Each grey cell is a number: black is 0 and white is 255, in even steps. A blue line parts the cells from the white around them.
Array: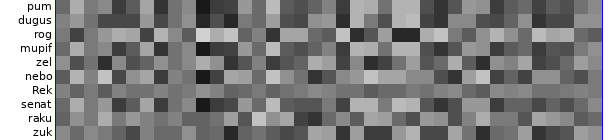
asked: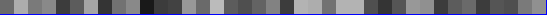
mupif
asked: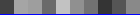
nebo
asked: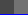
dugus
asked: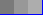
rog
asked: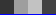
nebo

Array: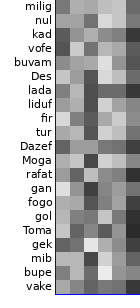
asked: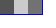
vofe
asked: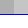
Moga

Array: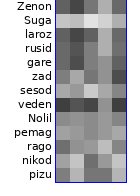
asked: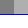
rusid
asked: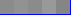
Nolil
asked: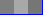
zad
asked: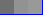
rago
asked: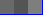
rusid
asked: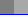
zad
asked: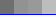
rago

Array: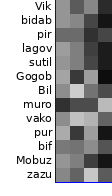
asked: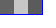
zazu
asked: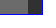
pir

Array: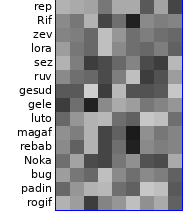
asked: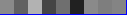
rebab
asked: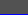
gesud
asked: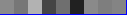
Rif
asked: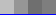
zev
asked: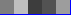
ruv

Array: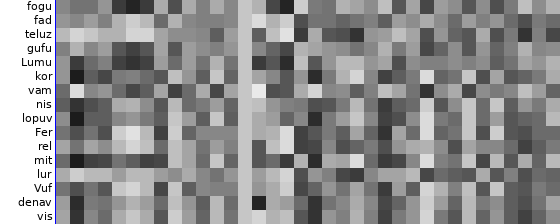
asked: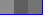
Lumu
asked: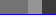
fogu
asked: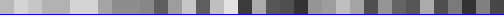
teluz

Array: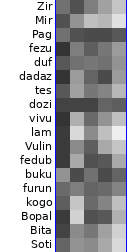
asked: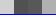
Bopal
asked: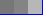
tes
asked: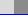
lam
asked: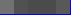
Pag
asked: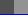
Mir

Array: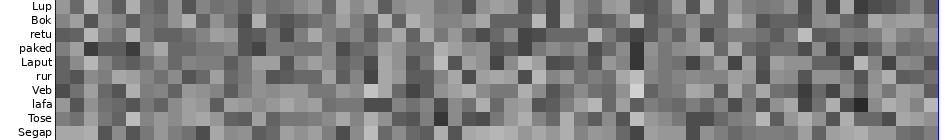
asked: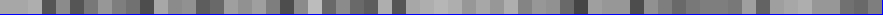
Segap
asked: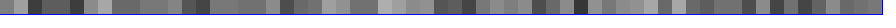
paked
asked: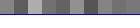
Lup
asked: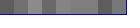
Laput

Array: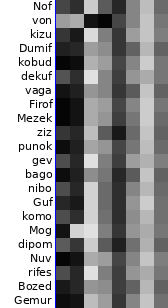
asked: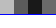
ziz
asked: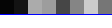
Firof
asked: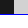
Guf

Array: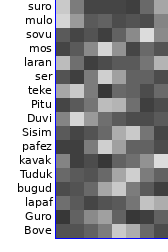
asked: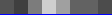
ser
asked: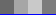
bugud
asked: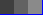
sovu

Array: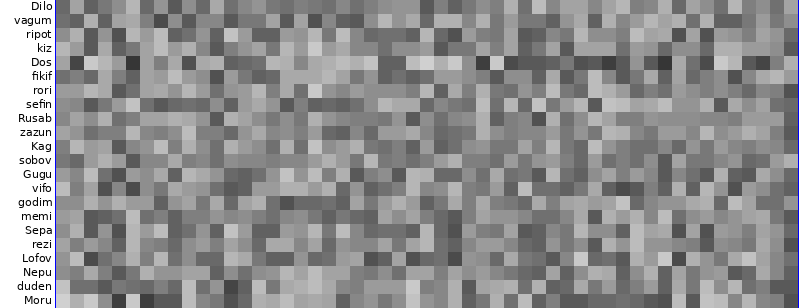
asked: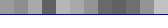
Gugu
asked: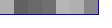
Dos
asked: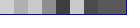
Dos

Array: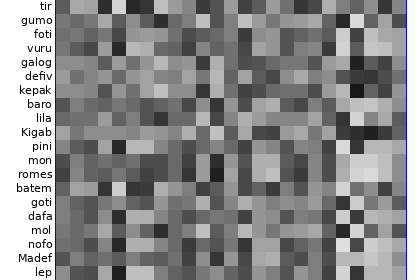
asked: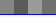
galog
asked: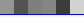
vuru
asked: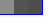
lep
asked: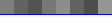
lep
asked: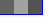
mol

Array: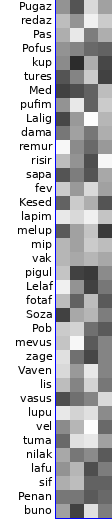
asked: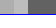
sif
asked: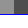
risir

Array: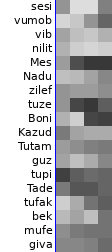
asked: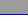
zilef
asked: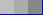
guz
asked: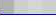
nilit
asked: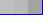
Nadu
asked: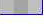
bek

